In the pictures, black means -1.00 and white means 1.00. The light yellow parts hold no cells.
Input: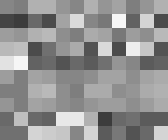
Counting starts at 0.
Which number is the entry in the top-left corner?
0.05
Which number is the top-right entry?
0.39
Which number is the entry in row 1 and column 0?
-0.47
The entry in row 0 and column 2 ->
0.39
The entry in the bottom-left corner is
-0.12
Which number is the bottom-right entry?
0.66
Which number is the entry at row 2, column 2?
0.39
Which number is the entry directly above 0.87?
0.23
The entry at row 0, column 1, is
-0.01
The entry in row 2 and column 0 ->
0.23

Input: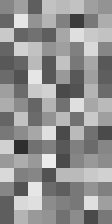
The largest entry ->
0.85
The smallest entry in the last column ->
-0.42
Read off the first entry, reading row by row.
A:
0.05
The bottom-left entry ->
-0.26
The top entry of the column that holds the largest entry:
0.52
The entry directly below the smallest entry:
0.36
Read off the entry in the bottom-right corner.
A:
-0.06
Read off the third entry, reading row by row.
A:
-0.26
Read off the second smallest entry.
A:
-0.53
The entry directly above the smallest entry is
0.10
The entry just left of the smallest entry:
0.64
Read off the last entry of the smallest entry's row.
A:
0.05
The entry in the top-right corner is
0.15
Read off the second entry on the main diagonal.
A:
0.80
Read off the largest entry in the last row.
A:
0.41
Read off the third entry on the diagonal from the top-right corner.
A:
0.75
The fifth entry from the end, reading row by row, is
0.15
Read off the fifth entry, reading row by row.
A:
0.46
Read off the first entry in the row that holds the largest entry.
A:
0.20
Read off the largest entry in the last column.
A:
0.64
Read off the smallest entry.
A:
-0.64
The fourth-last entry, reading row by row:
-0.11
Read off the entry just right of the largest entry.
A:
-0.42

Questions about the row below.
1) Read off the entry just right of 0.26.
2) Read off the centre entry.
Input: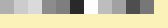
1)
-0.39
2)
-0.68

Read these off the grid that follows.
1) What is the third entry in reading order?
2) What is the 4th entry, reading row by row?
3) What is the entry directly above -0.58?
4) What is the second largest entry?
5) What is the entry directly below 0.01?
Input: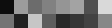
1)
-0.15
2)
0.01
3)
0.28
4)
0.55
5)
-0.27

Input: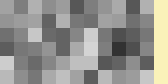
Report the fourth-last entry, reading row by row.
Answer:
0.45
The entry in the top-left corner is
0.27
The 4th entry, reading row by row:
0.11
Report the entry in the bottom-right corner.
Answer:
0.56
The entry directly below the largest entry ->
0.50
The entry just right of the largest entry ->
-0.01
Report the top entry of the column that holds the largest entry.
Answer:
-0.01
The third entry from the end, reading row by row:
0.16
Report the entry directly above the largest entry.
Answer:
0.61
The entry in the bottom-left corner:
0.45
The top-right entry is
0.39
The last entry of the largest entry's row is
0.05
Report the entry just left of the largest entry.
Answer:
0.33

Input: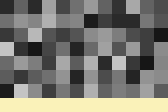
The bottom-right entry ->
-0.28
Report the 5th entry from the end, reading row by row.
-0.23
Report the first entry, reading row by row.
-0.67
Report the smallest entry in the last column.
-0.83
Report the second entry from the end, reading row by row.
0.26
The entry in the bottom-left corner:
-0.78
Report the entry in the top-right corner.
-0.40
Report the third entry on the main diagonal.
0.44
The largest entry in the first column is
0.54
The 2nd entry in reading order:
-0.23
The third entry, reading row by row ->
-0.67
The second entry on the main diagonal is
0.15
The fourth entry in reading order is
0.26
